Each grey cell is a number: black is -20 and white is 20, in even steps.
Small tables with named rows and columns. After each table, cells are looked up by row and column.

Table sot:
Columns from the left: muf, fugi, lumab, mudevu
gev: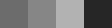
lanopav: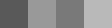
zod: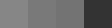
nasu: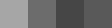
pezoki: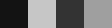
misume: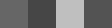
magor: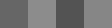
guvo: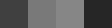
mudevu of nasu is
-6
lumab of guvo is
1
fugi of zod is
-1
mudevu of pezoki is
5
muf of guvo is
-10
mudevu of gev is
-14
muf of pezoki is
-17
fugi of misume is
-9
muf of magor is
-4
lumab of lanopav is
-1
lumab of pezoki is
-12
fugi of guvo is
-1
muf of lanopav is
-6
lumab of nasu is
-9
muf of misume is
-4
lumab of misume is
10
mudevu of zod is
-12
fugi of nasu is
-3

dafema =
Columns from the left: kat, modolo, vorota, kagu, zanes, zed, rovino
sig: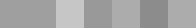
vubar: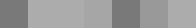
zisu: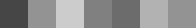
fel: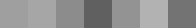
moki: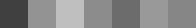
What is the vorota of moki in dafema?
10
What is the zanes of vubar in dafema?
-1
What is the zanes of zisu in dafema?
-3
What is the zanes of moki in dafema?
-3
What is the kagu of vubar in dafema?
6
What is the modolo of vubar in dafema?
7
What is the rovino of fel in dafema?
-2
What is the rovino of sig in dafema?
7
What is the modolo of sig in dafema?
5
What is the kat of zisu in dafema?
-9
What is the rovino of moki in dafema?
1

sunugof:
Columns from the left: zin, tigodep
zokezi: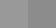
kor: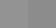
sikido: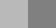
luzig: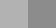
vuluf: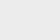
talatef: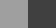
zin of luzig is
8
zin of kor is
3
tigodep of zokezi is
2
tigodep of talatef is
-10
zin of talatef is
5
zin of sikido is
9
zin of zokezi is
4
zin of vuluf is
17
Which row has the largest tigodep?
vuluf

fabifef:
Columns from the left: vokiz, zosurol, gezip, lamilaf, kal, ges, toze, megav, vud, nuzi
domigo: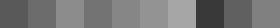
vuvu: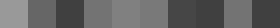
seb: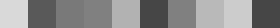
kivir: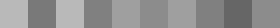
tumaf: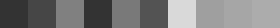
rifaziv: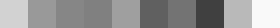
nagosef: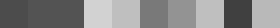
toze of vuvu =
-9
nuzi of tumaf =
7
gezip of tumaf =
0
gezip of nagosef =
-7
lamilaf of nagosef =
13
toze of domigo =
6
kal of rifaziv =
5
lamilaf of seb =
0
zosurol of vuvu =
-4
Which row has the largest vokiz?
seb

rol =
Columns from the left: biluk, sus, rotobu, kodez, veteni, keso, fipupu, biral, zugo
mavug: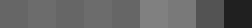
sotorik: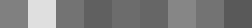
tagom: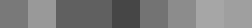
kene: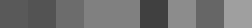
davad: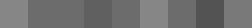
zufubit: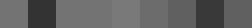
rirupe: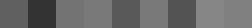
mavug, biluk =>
-4
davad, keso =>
1
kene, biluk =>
-6
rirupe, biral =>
1
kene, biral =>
-4
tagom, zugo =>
5
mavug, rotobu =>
-4
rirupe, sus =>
-12
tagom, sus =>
4
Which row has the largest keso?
davad

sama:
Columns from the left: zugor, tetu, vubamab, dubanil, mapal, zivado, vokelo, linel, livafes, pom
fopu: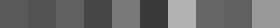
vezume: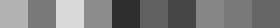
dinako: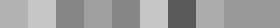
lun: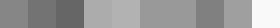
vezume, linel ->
1
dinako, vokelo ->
-6
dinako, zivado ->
11
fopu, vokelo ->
8
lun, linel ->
0
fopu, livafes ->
-5
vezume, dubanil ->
2
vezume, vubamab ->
14

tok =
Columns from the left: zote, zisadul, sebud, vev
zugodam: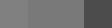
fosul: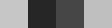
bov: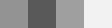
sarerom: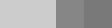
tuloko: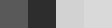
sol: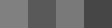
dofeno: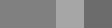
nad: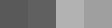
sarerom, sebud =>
1
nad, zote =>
-6
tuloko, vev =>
14
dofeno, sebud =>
6
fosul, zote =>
11
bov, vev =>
18
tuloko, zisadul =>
-13
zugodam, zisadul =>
-1
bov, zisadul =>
-6

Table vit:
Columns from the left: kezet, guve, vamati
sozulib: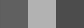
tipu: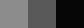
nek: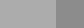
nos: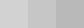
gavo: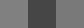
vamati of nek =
2
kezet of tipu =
2
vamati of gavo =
-1
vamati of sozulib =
-8
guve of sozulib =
8
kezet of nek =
7
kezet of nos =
13

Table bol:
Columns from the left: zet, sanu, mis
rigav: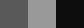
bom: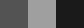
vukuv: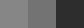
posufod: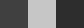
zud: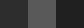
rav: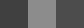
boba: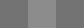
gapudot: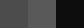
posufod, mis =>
-13
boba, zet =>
-2
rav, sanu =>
2
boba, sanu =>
2
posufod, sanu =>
11
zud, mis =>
-15
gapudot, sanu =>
-6
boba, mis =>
-2
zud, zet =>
-13
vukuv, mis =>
-13
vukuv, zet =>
1
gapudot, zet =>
-8

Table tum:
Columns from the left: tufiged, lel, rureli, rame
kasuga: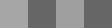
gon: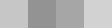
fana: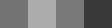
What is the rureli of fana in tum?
-1
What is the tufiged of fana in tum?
-2
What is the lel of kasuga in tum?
-4
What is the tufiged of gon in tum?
11
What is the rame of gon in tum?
13
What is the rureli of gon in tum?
6
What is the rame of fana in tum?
-11
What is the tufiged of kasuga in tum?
6
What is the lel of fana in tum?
7
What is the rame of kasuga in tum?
-4
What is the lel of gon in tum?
3
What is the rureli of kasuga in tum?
5
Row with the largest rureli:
gon

